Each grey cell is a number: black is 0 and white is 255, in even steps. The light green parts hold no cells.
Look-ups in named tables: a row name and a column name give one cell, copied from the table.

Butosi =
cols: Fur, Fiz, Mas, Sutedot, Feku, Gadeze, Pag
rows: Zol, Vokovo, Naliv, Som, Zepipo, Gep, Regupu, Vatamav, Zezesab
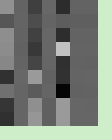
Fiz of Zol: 99
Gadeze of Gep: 100
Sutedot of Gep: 98
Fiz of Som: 98
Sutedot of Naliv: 103
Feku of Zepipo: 48
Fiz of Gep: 103
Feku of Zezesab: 154
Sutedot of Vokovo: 100
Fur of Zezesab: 48
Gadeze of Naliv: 99
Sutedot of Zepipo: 102
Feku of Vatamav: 154
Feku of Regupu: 5

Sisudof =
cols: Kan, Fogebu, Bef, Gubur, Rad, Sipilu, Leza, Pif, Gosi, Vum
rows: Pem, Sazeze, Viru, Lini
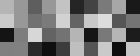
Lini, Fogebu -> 129
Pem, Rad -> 195
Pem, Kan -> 181
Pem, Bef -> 94
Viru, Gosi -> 182
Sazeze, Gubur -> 123
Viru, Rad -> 115
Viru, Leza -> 21
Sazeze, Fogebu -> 152
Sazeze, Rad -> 210
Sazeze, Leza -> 200
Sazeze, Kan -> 202
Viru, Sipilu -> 181
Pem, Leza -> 67
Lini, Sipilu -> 191
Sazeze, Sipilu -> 99
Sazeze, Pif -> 221
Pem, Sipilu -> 37
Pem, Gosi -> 167
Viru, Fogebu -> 125

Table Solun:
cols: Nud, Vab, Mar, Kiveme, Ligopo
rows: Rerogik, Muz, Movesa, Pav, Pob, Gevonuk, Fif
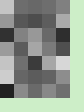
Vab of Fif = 138
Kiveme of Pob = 166
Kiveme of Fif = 136
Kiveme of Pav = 123
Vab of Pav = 92
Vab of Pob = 112
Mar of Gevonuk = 92
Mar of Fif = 106
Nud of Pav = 155
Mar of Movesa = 152
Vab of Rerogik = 109
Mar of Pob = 59

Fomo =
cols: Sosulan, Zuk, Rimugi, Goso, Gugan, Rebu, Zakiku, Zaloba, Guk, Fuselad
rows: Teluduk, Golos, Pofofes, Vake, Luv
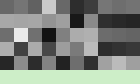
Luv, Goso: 131
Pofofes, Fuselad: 100
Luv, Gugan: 34
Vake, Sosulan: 174
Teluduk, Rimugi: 97
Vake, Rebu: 122
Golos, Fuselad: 37
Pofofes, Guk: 104
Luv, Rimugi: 44
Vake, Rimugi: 171
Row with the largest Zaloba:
Luv

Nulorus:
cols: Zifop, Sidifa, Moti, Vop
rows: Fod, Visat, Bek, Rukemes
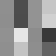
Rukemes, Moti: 142
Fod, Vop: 198
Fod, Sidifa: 77
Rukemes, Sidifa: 195
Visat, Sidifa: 76
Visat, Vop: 208
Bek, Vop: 56
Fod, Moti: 147
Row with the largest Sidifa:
Bek

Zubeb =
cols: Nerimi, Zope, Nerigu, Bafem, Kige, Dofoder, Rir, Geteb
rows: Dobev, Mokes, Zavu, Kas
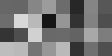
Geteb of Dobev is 87
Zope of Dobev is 102
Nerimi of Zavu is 52
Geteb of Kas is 79
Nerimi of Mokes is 109
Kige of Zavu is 106
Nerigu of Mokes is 185
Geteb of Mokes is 78
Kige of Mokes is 150
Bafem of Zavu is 105
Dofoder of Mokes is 50
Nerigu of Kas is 116
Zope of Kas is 185

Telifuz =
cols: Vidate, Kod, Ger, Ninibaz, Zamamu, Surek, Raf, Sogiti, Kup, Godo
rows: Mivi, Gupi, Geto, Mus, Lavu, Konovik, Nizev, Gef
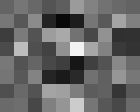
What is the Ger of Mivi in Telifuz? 104
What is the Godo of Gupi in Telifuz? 128
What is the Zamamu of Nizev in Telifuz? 160
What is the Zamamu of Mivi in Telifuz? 94
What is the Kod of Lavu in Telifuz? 83
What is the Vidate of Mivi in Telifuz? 100
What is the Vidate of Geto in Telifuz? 61
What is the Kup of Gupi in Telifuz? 164
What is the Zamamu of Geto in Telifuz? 169
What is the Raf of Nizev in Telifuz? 92
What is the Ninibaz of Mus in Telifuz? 66
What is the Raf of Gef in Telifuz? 118
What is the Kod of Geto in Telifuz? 123
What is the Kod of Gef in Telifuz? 110
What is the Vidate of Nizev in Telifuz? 79
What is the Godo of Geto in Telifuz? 49
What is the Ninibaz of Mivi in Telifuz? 84
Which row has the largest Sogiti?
Geto

